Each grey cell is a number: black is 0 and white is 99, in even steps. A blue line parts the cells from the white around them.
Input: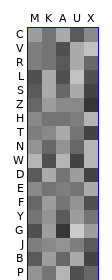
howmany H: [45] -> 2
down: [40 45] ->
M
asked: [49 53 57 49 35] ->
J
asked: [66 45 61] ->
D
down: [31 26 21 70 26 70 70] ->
X

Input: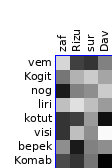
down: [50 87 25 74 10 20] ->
Rizu
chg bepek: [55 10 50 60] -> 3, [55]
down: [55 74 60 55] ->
sur
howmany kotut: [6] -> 1
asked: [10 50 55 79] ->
nog

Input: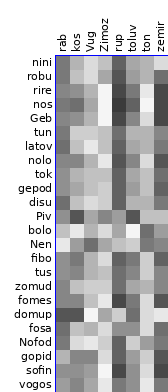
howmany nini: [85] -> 2
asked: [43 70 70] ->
tun
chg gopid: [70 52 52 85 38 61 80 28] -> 7, [33]
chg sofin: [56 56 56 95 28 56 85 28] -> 2, [61]

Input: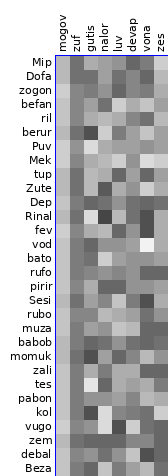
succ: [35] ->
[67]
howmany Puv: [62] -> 3
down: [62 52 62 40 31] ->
gutis
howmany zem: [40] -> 4
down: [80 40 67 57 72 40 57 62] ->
luv

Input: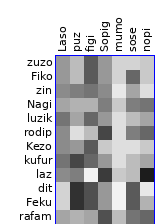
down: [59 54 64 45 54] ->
Laso
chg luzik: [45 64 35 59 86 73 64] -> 2, [40]
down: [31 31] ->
figi
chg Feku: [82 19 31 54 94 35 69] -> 3, [59]

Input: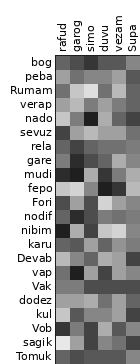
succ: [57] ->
[48]
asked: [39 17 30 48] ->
nodif
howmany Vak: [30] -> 4
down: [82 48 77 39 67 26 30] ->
duvu
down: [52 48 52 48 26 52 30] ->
Supa
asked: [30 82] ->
Fori
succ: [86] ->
[44]

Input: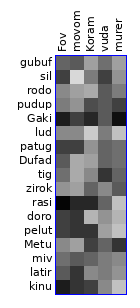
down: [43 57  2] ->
Fov
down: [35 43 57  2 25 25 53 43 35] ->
Fov
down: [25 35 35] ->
vuda
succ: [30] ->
[35]
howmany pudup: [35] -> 1
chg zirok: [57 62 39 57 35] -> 3, [53]
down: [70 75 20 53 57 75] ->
murer

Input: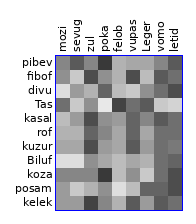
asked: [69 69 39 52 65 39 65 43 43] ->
rof
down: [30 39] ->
zul
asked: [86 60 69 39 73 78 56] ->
divu

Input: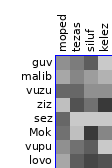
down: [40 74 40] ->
moped
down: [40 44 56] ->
moped
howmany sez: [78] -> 3

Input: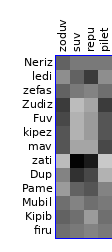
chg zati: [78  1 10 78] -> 0, [73]
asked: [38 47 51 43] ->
zefas
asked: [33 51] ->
Pame
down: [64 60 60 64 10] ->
repu

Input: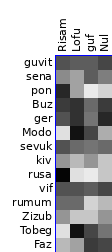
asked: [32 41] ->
sevuk
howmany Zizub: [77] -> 2
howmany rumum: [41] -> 2
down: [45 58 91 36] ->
guf

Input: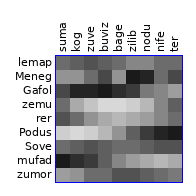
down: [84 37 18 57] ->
kog
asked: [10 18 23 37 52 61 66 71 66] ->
mufad
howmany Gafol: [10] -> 1
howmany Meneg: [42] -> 2

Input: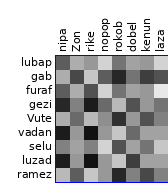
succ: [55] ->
[19]
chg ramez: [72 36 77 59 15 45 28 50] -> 5, [50]

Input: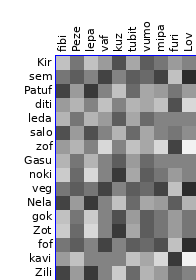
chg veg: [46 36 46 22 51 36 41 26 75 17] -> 3, [26]
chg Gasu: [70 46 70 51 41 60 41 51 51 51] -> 4, [36]
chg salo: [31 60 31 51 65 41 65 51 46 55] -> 4, [70]
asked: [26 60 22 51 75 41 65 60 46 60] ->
Patuf
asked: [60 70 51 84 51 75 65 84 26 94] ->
zof

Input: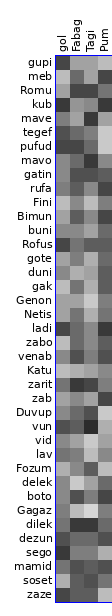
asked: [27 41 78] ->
pufud
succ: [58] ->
[53]
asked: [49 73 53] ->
lav

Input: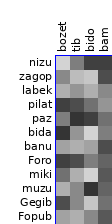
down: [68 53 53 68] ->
tib
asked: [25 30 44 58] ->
pilat
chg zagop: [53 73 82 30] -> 2, [77]
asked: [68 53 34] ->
Fopub
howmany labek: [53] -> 1
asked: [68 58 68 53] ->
labek
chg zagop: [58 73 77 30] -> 0, [53]

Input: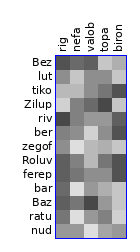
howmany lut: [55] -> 3
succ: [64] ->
[59]

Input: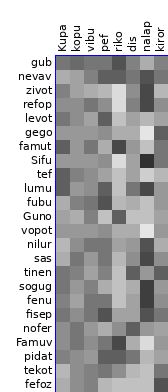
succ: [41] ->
[46]
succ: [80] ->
[71]

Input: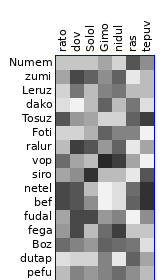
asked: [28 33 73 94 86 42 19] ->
netel
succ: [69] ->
[38]

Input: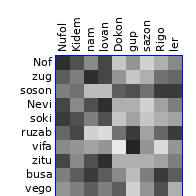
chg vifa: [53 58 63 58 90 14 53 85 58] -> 6, [58]
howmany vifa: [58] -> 4

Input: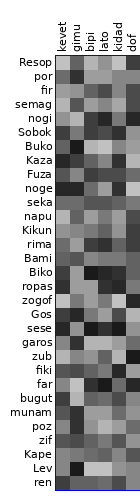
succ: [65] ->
[29]
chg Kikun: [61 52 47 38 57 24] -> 0, [57]

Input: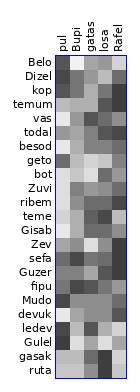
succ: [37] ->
[28]
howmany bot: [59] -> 1
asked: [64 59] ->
Belo
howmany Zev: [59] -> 0

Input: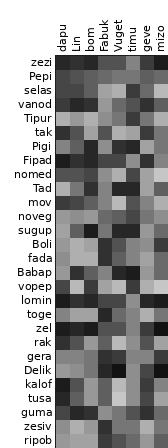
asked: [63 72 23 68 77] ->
vopep
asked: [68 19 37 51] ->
fada
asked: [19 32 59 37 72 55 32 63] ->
rak

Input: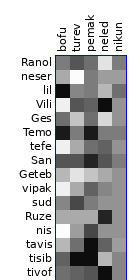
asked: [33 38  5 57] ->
Vili
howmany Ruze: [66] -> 3
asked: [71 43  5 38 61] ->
tavis
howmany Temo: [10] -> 2
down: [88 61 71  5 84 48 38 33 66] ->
neled
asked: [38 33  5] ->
tivof
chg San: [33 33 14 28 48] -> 3, [33]

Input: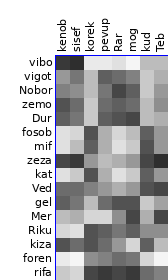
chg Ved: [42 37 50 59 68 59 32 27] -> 1, [42]
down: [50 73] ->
korek
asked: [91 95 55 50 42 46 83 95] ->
foren

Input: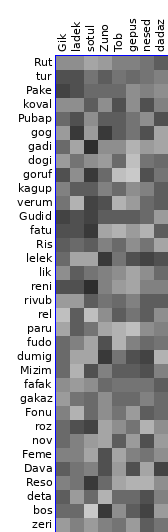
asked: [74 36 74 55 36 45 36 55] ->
rel
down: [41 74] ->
Tob
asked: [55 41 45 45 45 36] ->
fafak

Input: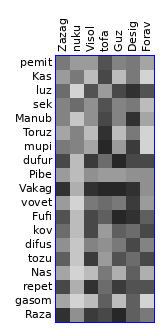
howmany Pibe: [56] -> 3
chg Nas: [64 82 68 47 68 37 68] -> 2, [73]
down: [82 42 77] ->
nuku

